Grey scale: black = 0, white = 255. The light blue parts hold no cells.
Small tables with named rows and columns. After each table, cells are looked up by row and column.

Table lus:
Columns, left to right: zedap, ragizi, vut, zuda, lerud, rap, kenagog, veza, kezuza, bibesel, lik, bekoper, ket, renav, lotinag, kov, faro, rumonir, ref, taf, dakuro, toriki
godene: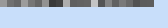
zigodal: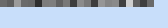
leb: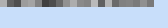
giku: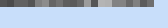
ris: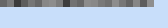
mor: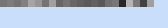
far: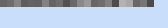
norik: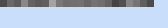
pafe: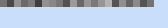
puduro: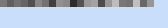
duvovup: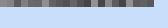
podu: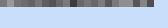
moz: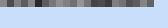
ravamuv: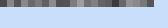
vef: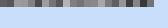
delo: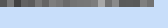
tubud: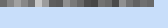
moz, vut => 127
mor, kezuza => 102
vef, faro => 95
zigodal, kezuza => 97
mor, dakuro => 66
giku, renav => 85
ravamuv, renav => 128
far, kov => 128
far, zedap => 101
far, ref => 168
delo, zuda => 98
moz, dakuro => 132
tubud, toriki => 105
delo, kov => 113

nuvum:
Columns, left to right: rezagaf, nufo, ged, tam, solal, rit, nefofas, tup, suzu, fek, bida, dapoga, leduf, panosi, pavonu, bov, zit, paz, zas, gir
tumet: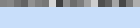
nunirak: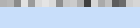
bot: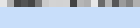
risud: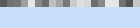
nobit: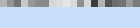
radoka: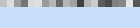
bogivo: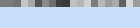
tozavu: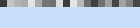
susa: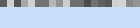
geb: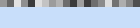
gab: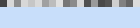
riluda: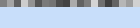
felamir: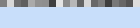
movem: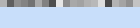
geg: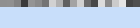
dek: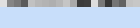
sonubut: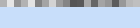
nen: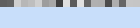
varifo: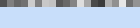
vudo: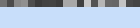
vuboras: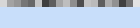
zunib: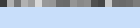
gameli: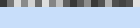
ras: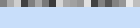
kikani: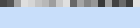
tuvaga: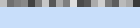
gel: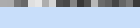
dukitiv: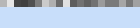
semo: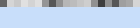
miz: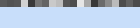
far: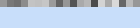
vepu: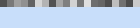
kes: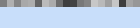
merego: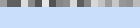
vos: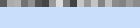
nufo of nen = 99
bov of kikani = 162
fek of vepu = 127
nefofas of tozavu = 118
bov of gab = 84
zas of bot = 130
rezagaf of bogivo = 123
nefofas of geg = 116
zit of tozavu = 69
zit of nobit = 109
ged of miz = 86
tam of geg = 58
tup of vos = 154
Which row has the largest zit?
risud

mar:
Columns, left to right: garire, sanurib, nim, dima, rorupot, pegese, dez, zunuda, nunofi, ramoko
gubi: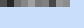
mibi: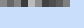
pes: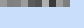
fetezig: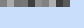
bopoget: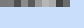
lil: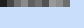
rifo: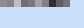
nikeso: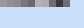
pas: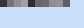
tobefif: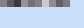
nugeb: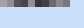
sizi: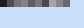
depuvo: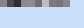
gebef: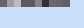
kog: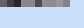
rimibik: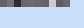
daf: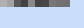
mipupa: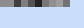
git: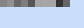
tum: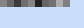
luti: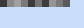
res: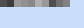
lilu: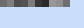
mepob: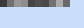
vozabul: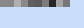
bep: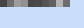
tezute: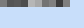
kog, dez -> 142
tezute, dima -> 77
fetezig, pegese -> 143
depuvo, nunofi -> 118
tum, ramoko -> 128
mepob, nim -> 151
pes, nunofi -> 157
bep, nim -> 157
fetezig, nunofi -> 62
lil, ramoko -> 110
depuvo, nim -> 46
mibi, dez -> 66
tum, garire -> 133
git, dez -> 166
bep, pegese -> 73
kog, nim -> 40
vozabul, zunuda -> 39
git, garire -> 132
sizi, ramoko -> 105
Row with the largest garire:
daf

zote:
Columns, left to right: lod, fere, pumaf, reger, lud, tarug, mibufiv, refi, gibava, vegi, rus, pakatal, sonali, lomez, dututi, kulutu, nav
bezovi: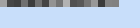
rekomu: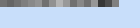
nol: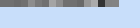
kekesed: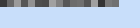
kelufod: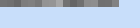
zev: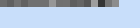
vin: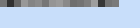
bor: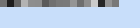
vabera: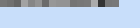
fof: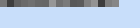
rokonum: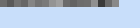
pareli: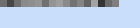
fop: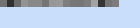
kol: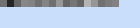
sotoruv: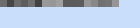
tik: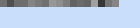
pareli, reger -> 138
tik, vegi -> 125
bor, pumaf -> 100
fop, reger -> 147
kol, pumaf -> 101
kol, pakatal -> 101
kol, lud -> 131
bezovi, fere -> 70
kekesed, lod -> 57
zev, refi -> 151
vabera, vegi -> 147
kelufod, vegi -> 114
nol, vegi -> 112
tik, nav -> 133
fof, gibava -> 112
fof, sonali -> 128
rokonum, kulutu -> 106
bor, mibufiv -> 90
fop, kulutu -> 116
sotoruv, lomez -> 136
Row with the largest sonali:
kol

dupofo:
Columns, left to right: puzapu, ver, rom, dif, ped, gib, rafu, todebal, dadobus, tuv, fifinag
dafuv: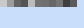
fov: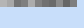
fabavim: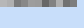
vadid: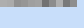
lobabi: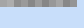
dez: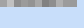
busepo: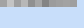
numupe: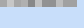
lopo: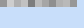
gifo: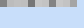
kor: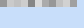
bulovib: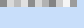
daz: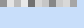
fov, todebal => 106
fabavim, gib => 155
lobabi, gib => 156
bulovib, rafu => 178
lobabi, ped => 135
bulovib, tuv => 245
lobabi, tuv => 136
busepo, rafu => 132
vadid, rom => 145
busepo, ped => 144
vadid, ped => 159
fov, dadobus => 140
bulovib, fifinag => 156
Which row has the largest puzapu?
dafuv

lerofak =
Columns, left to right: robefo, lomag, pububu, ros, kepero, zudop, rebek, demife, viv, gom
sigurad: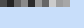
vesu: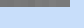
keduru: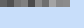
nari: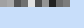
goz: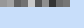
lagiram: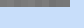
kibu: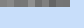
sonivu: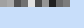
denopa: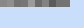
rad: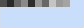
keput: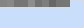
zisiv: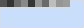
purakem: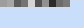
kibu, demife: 101
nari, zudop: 79
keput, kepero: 141
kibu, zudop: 112
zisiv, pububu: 108
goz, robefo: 152
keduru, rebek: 111
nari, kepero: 225
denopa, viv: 114
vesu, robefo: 119
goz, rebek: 143
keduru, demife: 164
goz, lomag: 163
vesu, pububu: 121
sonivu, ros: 113
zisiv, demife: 189
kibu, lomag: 137
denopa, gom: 115

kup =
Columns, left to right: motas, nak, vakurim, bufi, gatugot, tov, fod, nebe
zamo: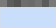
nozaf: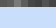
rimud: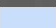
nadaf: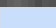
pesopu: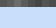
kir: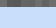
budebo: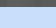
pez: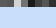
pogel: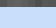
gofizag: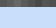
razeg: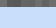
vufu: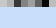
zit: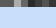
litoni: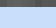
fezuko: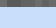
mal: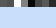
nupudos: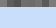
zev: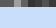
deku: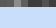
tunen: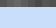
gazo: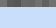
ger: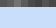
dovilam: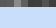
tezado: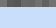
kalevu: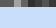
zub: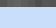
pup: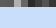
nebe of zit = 54
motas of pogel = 86
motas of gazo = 115
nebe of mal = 42
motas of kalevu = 90
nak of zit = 89
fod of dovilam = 82
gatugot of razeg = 100
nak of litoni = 95
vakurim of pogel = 98
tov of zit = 61

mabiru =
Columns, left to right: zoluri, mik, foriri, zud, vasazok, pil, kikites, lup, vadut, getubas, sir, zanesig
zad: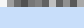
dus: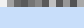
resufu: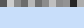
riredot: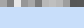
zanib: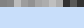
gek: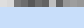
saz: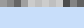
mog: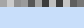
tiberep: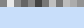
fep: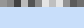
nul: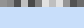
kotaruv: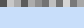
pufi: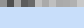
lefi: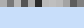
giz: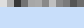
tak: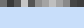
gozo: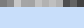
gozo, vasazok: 164
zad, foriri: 108
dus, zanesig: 169
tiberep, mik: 233
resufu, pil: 112
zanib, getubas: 48
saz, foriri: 102
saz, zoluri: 155
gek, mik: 217
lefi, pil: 43
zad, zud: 81
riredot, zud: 151
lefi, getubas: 164

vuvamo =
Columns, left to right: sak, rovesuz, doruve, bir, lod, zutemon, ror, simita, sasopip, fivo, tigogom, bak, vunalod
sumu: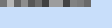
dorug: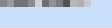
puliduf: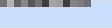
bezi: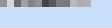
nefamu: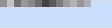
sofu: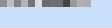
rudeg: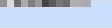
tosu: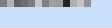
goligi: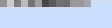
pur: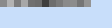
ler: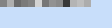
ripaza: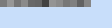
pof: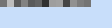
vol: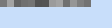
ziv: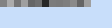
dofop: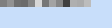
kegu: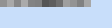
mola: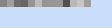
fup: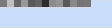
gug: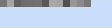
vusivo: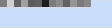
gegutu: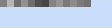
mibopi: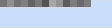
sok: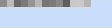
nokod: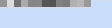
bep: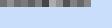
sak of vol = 121
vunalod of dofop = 188
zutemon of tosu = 199
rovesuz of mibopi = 144
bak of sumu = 124
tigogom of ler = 180
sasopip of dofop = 134
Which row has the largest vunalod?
dorug

